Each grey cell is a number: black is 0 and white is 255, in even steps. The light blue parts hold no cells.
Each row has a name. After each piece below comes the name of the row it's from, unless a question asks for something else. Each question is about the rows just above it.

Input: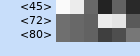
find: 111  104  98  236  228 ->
<72>
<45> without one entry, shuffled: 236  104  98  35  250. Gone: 41
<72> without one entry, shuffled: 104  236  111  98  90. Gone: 228

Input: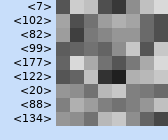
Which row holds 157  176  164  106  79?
<102>
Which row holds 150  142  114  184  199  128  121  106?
<20>
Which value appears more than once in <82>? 150
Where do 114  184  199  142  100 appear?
<134>
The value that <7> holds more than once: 192
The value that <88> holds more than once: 128
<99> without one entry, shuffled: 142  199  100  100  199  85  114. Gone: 93

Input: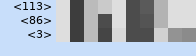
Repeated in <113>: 222
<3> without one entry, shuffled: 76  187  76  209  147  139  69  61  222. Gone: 216
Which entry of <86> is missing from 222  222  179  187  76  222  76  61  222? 84
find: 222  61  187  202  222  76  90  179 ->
<113>
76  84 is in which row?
<86>

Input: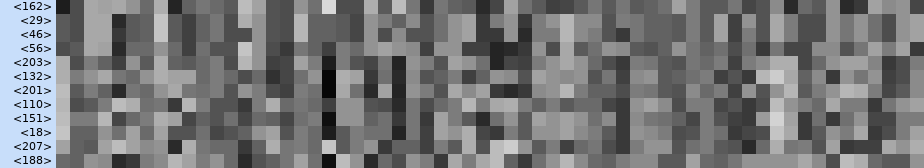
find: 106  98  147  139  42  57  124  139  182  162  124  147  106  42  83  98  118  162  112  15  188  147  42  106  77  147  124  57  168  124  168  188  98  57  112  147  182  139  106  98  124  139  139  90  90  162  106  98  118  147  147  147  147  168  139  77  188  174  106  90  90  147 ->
<188>
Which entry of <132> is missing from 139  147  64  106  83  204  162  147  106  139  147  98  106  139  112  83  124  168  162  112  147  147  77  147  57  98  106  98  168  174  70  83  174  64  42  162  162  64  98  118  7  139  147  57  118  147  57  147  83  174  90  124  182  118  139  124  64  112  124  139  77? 49
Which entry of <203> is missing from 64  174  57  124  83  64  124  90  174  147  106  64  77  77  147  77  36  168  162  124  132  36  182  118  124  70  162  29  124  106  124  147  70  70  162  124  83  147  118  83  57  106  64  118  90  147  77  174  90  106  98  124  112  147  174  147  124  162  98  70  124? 139
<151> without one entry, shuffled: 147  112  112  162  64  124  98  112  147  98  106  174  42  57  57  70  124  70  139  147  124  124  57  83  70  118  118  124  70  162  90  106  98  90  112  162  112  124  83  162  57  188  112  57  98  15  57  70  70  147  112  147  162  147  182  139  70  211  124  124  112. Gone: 155
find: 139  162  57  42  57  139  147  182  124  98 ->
<201>
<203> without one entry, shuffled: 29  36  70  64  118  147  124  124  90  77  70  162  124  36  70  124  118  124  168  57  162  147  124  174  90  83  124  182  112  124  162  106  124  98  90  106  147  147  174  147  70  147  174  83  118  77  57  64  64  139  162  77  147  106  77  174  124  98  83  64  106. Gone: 132

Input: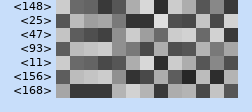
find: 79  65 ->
<47>
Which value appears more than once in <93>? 121
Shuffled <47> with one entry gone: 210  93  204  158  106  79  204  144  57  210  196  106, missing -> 65

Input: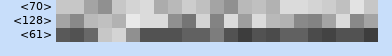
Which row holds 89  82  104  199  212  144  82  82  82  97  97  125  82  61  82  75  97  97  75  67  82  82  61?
<61>
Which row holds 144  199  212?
<70>
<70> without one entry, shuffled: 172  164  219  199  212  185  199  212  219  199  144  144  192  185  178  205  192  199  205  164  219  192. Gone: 227
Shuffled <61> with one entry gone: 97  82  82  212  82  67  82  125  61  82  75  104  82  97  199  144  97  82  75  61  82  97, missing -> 89
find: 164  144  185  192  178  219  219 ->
<70>

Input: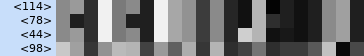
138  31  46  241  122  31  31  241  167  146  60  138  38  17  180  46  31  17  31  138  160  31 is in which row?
<78>
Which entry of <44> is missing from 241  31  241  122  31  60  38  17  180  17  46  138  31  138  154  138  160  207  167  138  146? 24
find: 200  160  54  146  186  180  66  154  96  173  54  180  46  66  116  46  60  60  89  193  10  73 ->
<98>

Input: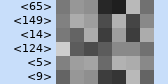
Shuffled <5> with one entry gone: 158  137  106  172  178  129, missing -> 164
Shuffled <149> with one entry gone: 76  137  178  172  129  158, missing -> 69

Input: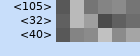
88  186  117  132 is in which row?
<105>
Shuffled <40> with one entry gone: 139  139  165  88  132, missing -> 193
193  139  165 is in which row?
<40>
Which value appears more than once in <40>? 139
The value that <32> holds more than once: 96

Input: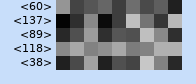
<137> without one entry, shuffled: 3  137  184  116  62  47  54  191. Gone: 11
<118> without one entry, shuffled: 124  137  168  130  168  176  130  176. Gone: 143
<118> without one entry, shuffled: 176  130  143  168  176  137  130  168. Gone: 124

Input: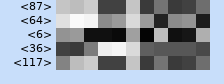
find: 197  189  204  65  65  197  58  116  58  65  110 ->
<87>
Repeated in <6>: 16
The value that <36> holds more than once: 87

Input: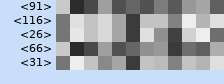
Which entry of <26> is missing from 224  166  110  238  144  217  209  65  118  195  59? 231
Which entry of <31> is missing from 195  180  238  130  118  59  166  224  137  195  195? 188
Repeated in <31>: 195

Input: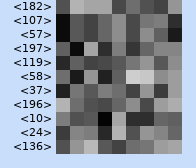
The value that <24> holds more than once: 133
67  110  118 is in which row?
<136>
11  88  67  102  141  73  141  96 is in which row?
<57>
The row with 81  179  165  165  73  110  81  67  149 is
<182>

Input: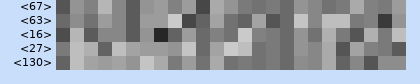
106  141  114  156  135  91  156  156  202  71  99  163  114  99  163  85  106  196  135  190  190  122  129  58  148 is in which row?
<63>
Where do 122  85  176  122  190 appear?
<16>
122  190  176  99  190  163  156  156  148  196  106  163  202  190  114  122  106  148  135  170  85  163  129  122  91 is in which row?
<27>
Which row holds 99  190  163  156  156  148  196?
<27>

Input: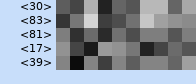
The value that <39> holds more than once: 132
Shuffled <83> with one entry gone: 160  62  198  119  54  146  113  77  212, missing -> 139
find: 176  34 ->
<30>
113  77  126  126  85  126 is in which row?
<81>
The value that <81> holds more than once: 126

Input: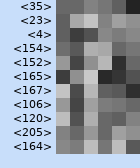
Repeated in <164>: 189
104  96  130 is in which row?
<120>
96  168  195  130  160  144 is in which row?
<23>
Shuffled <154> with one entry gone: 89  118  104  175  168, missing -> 110

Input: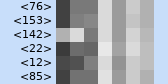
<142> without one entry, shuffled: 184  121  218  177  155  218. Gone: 211
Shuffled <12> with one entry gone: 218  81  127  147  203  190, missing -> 73
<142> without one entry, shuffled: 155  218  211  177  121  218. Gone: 184

